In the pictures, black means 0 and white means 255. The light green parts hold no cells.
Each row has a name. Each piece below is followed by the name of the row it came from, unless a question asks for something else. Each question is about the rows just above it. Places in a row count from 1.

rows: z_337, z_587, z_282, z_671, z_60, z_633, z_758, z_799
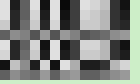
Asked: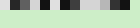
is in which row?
z_60
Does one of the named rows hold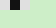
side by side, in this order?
yes

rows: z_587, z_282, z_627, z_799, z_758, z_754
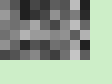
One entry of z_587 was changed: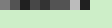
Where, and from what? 6, [93]
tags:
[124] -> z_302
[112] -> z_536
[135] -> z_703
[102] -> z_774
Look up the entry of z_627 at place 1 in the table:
z_302
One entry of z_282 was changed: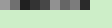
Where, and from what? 7, [93]

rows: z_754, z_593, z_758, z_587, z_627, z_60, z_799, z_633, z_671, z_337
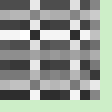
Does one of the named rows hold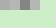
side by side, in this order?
no
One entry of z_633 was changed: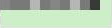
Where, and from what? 1, [121]

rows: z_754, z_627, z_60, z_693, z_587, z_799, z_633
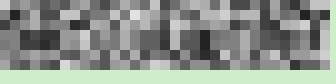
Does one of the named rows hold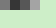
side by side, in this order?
no
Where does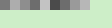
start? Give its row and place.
z_754, 12
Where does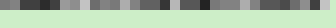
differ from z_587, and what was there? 26, [121]
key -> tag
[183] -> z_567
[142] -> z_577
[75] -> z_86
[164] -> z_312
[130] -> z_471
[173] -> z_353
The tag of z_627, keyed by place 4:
z_353

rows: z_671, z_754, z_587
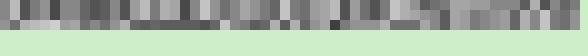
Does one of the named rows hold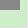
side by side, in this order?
yes
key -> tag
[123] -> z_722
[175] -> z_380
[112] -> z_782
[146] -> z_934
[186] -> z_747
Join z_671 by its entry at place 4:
z_722
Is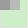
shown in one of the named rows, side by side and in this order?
yes
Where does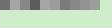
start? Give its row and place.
z_587, 42
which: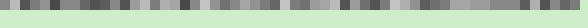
z_671

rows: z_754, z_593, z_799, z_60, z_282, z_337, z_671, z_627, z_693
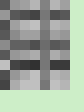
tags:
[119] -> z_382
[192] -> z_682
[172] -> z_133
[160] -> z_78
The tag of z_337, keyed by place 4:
z_133
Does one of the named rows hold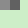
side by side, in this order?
yes
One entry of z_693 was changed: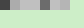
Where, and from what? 5, [119]

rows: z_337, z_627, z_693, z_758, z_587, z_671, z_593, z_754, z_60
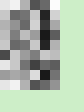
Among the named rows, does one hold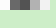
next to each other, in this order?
no
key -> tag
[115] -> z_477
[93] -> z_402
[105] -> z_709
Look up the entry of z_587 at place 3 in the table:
z_477
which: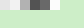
z_337
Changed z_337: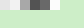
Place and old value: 3, [178]

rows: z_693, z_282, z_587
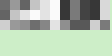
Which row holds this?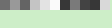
z_693
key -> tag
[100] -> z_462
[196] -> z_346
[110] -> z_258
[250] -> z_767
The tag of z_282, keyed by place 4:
z_767
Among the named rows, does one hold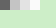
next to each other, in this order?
yes
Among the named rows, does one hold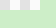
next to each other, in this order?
yes
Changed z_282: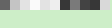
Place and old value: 6, [250]
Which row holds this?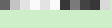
z_282

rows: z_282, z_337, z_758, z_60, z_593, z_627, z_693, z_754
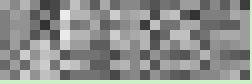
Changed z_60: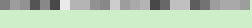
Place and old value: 11, [127]
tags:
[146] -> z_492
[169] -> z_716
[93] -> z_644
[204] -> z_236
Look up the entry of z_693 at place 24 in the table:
z_492
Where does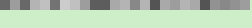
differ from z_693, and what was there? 5, [204]
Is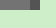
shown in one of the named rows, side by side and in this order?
no
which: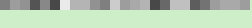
z_60

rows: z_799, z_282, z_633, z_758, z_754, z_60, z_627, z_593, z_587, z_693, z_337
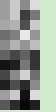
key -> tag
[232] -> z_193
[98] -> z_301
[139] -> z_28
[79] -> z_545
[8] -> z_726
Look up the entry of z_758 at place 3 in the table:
z_193
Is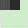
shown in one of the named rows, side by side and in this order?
yes
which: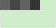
z_60
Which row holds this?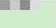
z_799
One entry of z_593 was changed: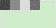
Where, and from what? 3, [211]
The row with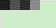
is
z_587

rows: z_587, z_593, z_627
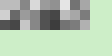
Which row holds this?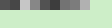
z_627
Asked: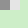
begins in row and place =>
z_587, 6
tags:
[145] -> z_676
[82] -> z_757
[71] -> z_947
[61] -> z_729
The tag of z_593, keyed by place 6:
z_947
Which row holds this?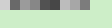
z_593

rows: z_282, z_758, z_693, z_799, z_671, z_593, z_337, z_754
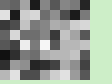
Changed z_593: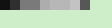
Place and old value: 4, [110]
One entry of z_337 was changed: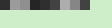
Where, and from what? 8, [143]
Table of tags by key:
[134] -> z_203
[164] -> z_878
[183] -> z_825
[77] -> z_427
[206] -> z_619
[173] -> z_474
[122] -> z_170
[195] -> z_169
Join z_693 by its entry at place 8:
z_619

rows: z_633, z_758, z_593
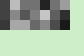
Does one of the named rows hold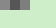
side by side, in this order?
yes
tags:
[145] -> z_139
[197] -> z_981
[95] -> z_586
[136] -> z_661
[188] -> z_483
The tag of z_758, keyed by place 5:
z_981
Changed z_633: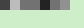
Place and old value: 7, [157]
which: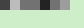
z_633
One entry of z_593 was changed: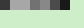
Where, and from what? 4, [104]
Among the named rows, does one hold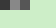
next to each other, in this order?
no
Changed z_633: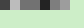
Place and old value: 6, [114]

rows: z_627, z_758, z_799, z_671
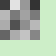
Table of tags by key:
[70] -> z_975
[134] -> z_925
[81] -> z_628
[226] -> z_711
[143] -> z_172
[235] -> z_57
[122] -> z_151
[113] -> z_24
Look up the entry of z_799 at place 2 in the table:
z_628
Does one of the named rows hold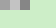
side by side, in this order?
no
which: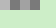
z_758
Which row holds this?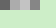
z_671
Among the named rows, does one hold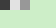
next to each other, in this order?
yes
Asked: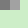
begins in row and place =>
z_758, 2

